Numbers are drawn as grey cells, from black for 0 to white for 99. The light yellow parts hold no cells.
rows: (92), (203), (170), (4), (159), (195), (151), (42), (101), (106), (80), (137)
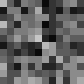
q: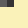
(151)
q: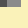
(80)

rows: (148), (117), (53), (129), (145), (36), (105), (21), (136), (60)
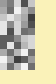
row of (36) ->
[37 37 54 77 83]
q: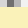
(60)

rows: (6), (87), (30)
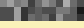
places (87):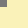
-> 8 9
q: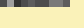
(87)
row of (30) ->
[30 30 62 20 42 36 42 25 57 36 36 20]
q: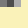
(6)
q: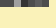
(87)

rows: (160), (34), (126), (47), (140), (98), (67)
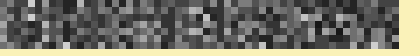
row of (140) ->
[48 26 20 43 32 20 43 32 32 14 20 48 37 26 48 43 37 53 59 32 43 53 26 43
 20 37 43 70 64 14 32 20 64 26 37 53 20 53 32 20 26 43 26 32 64 14 64 48
  9 59 43 53 14 48 53 26 14]
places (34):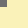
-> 3 6 15 20 23 26 32 40 45 56
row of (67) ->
[43 53 37 20 32 59 26 14 43 80 26 14 37 26 64 20 37 53 14 37 43 32 43 14
 32 48 48 32 26 37 32 48 20 32 20 53 32 75 14 32 26 20 43 14 20 26 26 37
 26 26 64 20 37 80 53 37 14]
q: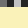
(126)
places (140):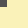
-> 4 7 8 19 30 38 43
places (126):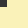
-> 2 7 14 19 21 23 24 31 34 36 56

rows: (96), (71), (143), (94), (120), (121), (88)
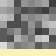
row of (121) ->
[35 30 69 57 47 75 80 30]
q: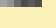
(71)
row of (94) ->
[63 30 30 35 57 41 69 75]
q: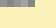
(143)
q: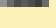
(71)

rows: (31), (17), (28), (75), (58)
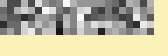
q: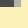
(31)
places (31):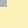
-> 0 3 10 18 21
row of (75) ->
[18 41 41 81 52 75 58 69 18 75 52 86 63 86 75 81 63 69 29 18 91 81]

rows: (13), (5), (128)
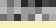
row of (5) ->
[72 60 72 60 60 49 72 72]
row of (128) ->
[43 55 22 60 43 84 49 66]
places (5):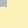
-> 0 2 6 7

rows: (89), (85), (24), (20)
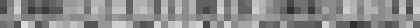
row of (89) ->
[33 49 75 44 33 44 33 38 44 59 59 64 49 69 69 49 69 69 38 69 69 59 38 69
 49 69 54 69 38 38 38 75 44 64 38 44 75 69 59 49 44 28 44 44 33 49 54 54
 49 75 69 54 69 59 54 64 38 69 38 75]
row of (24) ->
[54 54 64 49 49 59 49 49 54 59 54 54 59 64 59 49 59 54 49 59 59 59 49 64
 49 59 54 59 49 54 49 64 44 59 49 54 64 64 59 59 49 49 59 59 49 54 49 54
 59 64 64 54 64 54 54 59 54 59 49 64]
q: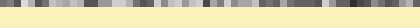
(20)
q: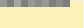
(24)

